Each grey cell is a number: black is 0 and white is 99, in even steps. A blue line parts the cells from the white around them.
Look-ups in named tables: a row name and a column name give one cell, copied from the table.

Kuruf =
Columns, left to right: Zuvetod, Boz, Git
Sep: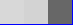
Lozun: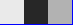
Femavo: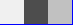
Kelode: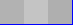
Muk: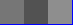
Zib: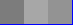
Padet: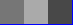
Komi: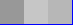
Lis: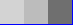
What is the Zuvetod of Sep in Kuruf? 84
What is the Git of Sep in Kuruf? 40
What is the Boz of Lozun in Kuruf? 15
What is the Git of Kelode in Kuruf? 68
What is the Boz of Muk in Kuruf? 32
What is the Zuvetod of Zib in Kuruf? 48
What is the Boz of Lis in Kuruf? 73
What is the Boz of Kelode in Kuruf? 76

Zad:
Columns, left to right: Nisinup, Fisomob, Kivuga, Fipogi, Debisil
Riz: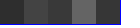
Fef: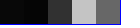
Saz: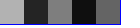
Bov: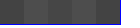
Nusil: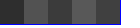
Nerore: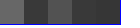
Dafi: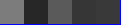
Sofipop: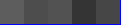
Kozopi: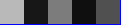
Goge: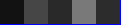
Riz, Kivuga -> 22
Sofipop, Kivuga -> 32
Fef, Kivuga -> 19
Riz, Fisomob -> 26
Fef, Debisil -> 40
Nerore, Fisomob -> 22
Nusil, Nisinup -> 18
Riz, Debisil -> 21
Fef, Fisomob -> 2
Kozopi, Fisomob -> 9

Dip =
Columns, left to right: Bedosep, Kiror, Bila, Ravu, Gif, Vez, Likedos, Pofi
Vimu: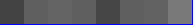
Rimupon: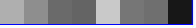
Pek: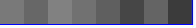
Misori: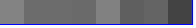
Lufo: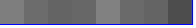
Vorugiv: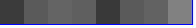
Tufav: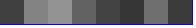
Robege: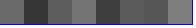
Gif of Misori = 50
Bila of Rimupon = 41
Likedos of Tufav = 43
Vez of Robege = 35
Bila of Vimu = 39
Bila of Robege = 36
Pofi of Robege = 49
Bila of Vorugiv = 39
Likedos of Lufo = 39
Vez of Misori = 37
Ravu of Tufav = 38
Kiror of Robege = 21
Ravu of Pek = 44
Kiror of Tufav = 51
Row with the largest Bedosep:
Rimupon

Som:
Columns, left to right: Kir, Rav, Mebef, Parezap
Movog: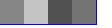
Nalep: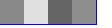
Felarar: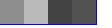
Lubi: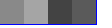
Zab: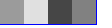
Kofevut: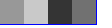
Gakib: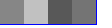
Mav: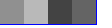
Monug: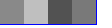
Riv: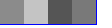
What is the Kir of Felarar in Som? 55
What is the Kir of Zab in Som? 60
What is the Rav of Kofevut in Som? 78
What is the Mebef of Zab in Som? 27
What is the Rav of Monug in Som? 74
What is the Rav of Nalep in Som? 87
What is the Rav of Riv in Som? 76
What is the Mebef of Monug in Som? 32

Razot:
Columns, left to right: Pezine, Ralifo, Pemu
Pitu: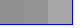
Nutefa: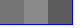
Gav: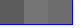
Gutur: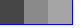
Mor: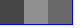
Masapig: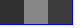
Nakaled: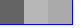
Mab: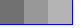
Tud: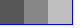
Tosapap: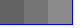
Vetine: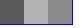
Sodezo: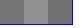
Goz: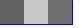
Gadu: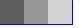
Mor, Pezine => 27
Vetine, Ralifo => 69
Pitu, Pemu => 65
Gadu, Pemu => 82
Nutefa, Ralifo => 53
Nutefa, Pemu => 36
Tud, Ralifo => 52
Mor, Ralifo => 56
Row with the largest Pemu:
Gadu

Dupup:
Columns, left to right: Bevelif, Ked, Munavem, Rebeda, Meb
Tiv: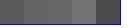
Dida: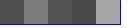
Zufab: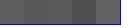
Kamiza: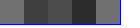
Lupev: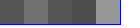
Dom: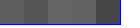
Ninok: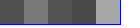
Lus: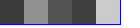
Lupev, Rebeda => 30
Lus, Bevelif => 23
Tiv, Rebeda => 45
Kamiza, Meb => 43
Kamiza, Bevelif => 44
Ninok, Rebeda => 28
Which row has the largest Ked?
Lus

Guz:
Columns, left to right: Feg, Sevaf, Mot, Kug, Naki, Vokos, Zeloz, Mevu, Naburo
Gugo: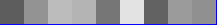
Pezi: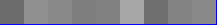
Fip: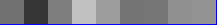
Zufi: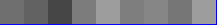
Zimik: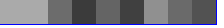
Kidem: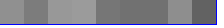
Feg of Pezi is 42
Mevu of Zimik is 41
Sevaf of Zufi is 38
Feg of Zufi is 43
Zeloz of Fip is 46
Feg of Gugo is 36
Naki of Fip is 61
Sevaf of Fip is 21
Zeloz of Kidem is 44
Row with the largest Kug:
Fip

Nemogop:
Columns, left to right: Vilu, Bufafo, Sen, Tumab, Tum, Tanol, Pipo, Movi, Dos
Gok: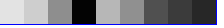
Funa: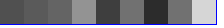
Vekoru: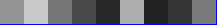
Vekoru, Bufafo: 78
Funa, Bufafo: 35
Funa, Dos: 83
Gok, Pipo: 31
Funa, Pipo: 17
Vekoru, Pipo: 13
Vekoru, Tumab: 28
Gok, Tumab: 1
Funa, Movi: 44
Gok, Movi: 23
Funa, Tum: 24
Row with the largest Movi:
Funa

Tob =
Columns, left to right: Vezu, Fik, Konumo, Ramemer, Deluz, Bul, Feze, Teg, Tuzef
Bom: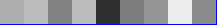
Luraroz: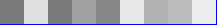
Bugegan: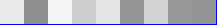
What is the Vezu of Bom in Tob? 67
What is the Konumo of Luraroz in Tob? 47
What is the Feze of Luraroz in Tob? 69
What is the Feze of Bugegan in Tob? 82
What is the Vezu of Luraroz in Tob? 47
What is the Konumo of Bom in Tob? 50
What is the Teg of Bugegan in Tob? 59
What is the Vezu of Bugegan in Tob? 91
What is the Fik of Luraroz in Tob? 87
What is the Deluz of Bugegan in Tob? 89
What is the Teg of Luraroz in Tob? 73
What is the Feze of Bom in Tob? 58
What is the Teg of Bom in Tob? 92
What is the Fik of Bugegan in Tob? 55
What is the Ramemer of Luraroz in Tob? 62
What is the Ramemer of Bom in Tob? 73
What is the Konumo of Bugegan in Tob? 95
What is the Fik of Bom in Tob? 73
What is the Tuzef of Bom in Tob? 54

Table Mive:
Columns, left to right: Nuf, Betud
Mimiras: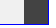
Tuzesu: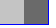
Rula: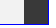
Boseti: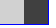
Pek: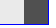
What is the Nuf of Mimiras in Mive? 93
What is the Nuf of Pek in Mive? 91
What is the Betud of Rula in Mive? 22
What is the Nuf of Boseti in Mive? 81
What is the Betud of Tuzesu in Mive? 41
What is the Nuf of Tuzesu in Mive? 76
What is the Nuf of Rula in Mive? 94
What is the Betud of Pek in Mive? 31
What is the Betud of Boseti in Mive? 25
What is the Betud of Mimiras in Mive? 26
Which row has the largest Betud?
Tuzesu

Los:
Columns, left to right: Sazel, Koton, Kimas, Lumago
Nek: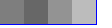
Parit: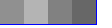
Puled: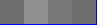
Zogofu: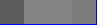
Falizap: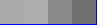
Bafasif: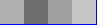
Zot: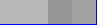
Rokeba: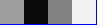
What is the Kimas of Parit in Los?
50
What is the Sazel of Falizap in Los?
66
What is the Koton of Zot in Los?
71
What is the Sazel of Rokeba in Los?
61
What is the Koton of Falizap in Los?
67
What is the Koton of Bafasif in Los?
43
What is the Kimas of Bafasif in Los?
62
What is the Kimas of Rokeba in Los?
50
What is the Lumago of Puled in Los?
43
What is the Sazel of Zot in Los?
71
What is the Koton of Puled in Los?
56
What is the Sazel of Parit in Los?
56
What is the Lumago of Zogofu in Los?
48
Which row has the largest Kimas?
Bafasif

